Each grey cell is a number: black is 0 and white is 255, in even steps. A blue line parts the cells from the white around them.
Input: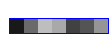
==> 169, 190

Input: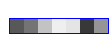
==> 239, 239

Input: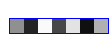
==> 71, 250

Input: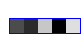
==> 199, 223

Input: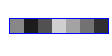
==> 207, 207

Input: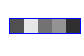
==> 114, 230

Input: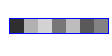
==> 119, 211

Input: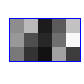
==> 39, 248

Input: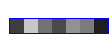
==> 74, 200
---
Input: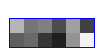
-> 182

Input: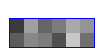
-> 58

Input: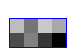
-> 189

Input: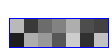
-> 185

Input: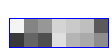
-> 244

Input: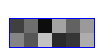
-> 64
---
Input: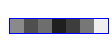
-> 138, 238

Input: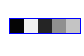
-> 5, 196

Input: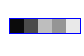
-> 11, 233

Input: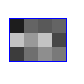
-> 29, 121

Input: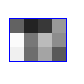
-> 98, 89

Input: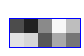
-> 76, 118

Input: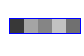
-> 56, 112

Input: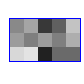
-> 137, 106

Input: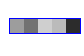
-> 157, 44

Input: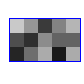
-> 201, 171
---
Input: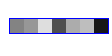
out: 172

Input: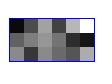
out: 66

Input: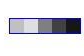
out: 127

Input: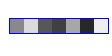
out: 167

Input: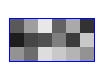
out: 99

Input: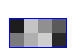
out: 196

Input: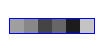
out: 102

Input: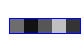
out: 86
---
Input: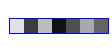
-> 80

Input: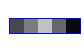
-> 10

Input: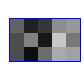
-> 152

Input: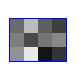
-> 126

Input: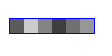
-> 112

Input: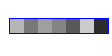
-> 89

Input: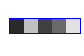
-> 226

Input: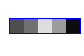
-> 13

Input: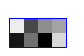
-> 22
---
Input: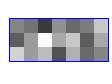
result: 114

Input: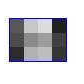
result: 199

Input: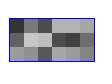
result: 122

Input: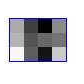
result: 64

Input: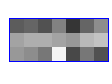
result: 101

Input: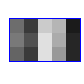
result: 58

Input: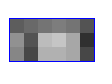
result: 105
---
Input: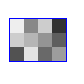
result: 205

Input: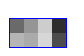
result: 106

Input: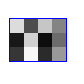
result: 24

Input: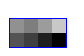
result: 145

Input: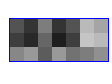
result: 62

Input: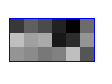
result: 191

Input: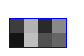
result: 61
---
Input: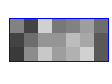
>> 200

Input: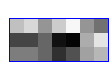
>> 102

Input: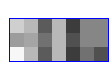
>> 91

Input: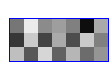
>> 214

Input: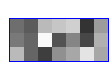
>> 62

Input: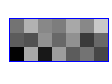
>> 24

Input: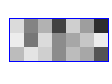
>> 207
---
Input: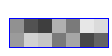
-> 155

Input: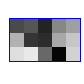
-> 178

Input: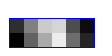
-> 3

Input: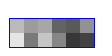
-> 229

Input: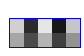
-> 167

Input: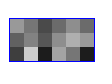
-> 97
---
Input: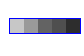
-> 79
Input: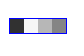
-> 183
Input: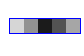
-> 83
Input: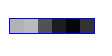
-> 7
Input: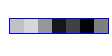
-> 4
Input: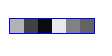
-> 129
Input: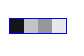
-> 151
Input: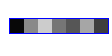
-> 166
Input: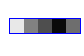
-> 10
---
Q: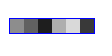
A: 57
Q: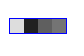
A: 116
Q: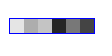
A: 68
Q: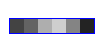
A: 35
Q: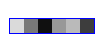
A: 61
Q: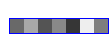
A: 126
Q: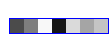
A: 196
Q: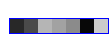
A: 203
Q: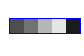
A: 27
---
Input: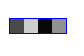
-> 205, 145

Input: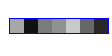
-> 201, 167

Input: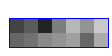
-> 201, 183

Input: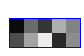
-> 236, 175

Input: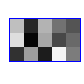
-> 244, 222

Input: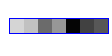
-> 213, 193

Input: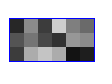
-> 206, 196

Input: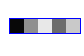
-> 232, 201

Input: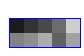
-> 206, 172

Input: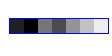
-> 237, 194
